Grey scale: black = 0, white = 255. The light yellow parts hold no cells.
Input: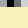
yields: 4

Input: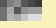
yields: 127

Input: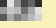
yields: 226

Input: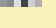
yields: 136

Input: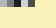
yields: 123

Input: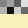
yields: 160

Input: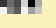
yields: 106

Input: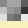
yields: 164

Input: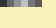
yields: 104
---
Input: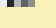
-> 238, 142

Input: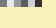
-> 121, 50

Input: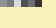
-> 147, 51

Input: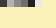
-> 58, 233

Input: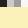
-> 34, 247

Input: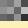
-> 131, 49

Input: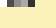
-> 254, 50

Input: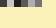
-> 60, 116
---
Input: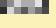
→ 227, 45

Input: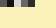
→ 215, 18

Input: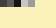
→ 198, 21

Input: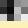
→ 235, 10

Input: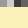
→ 204, 61

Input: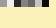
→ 239, 10

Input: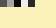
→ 237, 10

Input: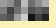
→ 203, 20
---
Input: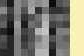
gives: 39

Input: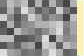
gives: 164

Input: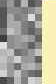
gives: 99

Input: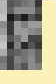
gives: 70

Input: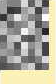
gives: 97

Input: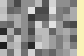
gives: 113

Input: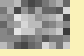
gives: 148
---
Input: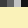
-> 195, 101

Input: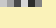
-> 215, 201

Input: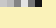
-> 228, 200

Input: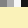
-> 247, 176

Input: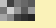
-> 207, 192

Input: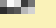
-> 250, 222

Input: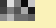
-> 223, 197
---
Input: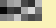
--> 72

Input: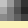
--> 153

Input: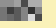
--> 75

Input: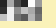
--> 37

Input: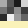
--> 87

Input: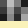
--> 190

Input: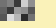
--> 57

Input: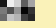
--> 210
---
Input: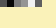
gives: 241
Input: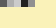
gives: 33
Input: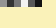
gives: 88
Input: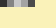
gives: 163
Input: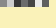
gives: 234
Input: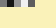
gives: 240
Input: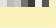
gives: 241
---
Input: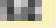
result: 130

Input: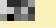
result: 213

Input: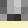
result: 91

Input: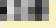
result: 98

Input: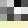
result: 176

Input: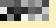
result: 110

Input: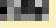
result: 65

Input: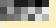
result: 112

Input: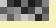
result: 198
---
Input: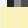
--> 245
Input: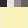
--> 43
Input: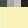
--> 75
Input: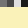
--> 115
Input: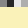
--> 134
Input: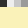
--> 46
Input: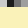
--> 202
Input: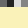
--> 104
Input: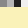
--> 136
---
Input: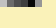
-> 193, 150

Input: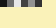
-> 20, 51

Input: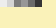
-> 237, 53

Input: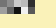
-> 116, 88

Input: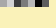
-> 168, 93

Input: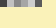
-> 66, 91
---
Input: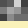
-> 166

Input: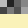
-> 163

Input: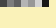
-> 180

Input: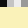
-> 196

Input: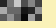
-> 170

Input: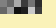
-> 169

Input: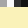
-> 166

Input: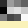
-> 224

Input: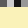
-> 151

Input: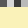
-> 185
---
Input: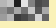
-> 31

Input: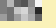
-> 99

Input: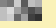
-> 204

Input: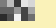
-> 57

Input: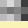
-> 173

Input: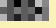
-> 1

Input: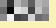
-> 182
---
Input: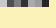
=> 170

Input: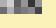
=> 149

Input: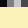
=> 129

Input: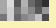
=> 104

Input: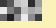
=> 208

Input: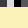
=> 220

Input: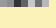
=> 200

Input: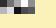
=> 170

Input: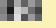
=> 98
